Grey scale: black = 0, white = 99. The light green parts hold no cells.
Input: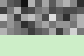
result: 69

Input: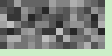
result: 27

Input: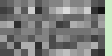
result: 29

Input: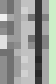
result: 55

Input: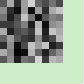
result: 34

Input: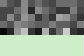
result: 4

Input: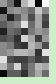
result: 3
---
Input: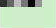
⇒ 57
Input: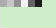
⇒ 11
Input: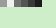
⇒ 11
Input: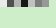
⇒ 59
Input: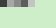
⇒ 76
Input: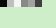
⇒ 25
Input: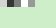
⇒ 59
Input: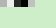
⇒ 75
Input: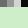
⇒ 4
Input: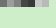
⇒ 72
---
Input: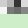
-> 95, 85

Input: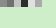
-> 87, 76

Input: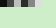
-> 86, 74

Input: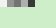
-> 94, 68

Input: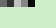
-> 75, 52

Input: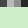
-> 72, 54

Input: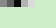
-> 85, 69

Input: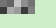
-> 76, 66
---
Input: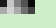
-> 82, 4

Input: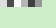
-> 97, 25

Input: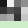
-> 93, 9

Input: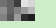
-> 88, 12

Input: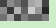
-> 80, 15

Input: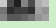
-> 78, 12

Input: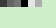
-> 89, 0
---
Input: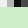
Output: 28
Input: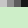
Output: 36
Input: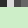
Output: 29
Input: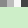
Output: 53
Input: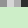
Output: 57
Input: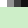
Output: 24
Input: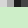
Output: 27
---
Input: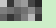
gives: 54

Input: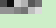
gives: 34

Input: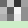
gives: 95

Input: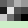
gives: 32

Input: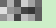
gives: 21

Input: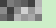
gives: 59

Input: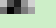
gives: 57

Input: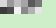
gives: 35
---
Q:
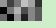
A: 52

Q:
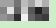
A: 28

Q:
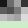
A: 63

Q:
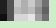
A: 62

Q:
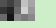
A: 47

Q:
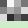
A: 41

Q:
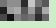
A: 17
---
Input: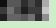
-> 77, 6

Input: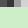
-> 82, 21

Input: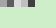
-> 85, 25

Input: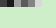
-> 84, 10

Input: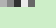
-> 91, 19

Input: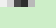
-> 93, 18

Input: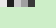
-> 90, 12

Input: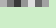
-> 86, 22
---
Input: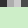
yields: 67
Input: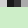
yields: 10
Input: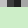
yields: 24
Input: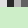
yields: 16
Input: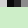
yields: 4
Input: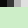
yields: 22
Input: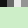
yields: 41
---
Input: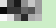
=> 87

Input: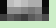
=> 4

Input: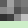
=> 36

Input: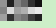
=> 57

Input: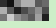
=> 18

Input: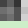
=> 26

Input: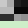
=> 78

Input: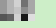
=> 59

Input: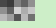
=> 28
